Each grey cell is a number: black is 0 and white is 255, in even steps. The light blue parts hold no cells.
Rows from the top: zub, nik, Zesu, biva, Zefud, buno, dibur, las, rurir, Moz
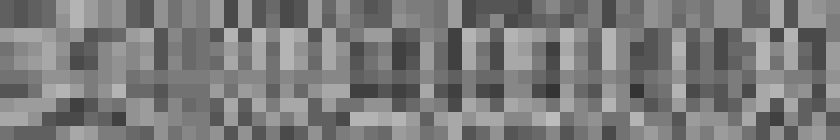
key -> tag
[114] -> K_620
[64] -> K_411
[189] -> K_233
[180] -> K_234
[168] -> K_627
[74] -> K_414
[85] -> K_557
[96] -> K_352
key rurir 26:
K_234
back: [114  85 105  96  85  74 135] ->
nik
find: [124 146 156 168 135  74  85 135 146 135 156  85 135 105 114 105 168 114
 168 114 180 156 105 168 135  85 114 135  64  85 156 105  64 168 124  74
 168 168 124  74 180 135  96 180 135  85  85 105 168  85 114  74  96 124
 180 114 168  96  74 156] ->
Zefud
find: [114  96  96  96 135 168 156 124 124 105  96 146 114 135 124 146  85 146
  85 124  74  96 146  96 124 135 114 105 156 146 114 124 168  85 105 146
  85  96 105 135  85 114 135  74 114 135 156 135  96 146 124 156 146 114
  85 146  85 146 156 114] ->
Moz
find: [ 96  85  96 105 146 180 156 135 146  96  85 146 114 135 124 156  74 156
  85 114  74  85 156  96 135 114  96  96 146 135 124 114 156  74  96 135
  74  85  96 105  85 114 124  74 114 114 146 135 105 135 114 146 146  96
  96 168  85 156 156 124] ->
nik
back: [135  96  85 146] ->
biva

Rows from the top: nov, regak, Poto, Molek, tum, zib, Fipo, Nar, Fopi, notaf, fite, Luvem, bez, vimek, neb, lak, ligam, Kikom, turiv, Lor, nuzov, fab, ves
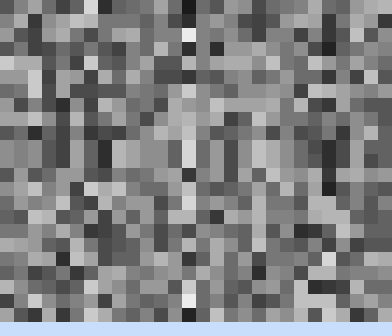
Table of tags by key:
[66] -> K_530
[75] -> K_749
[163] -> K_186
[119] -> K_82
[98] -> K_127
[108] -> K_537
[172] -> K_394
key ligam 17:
K_537
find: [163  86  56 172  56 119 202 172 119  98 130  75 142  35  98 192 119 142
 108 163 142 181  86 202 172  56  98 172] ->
ves

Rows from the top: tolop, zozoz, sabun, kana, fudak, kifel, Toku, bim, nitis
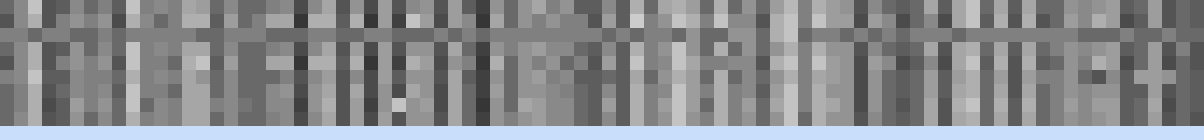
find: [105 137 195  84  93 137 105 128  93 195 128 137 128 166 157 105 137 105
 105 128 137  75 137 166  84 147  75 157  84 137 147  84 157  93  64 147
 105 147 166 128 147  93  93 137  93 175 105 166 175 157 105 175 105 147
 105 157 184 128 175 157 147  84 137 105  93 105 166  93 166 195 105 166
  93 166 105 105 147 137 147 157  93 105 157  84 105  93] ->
tolop
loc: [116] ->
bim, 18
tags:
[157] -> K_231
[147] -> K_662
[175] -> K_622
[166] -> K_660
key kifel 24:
K_231
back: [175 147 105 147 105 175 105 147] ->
kana
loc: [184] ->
tolop, 57
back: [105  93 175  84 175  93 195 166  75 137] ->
fudak

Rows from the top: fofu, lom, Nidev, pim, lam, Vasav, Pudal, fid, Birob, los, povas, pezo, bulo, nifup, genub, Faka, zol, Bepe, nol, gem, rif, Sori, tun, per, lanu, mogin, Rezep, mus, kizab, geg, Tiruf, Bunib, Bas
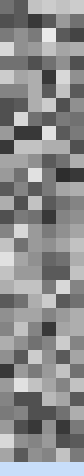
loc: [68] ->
Nidev, 6
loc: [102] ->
nol, 4
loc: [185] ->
kizab, 4
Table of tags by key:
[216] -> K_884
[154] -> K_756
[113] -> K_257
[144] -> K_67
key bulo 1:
K_756
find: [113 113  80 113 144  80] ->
lam
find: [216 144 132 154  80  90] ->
Bunib

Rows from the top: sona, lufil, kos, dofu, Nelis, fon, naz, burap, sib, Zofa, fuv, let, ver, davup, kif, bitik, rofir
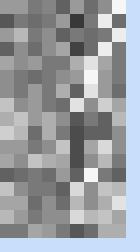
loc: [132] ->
sona, 4
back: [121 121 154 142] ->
Nelis
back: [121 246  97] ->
ver
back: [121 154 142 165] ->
Nelis
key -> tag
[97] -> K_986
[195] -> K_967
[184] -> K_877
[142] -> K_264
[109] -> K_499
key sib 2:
K_967
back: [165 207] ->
burap

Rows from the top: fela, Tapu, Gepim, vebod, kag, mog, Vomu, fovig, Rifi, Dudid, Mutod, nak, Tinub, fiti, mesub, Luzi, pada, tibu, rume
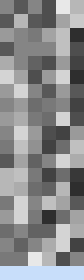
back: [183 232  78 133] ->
fela
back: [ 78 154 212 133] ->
Dudid
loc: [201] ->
Tapu, 6
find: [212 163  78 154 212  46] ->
mog
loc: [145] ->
Mutod, 3
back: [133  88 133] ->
fela

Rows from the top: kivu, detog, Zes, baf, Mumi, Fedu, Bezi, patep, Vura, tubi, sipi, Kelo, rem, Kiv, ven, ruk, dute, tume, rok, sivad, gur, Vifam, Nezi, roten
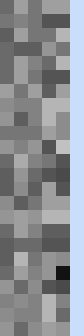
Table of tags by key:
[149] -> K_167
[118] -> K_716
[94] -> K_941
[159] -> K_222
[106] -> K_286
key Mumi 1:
K_286
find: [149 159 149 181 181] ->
ruk
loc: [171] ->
Kelo, 2
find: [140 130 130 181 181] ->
patep

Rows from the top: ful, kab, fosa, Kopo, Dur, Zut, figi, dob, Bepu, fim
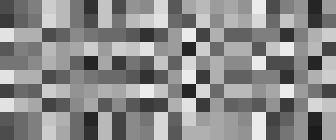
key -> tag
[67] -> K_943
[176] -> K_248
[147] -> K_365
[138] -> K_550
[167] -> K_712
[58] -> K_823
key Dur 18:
K_550
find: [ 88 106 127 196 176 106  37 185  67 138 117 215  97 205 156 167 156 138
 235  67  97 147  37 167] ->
Bepu

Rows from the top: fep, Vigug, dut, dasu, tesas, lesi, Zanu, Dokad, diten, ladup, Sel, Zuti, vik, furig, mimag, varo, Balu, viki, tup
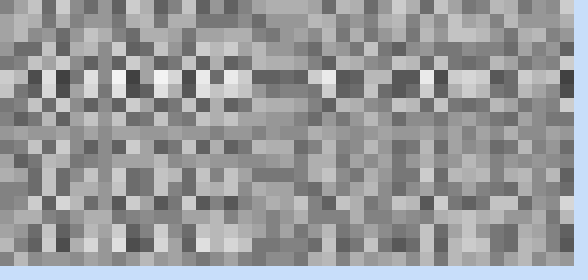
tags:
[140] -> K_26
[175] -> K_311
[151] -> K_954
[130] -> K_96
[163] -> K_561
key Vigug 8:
K_954
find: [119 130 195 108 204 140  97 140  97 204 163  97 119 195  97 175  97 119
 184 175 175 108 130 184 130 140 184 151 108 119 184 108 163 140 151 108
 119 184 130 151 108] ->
Sel
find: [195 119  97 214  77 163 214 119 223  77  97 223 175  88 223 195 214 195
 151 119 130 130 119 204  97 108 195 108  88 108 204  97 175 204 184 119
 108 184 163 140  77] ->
Zanu
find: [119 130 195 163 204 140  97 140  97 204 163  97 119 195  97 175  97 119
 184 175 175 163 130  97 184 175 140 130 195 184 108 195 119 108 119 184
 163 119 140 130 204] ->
tesas

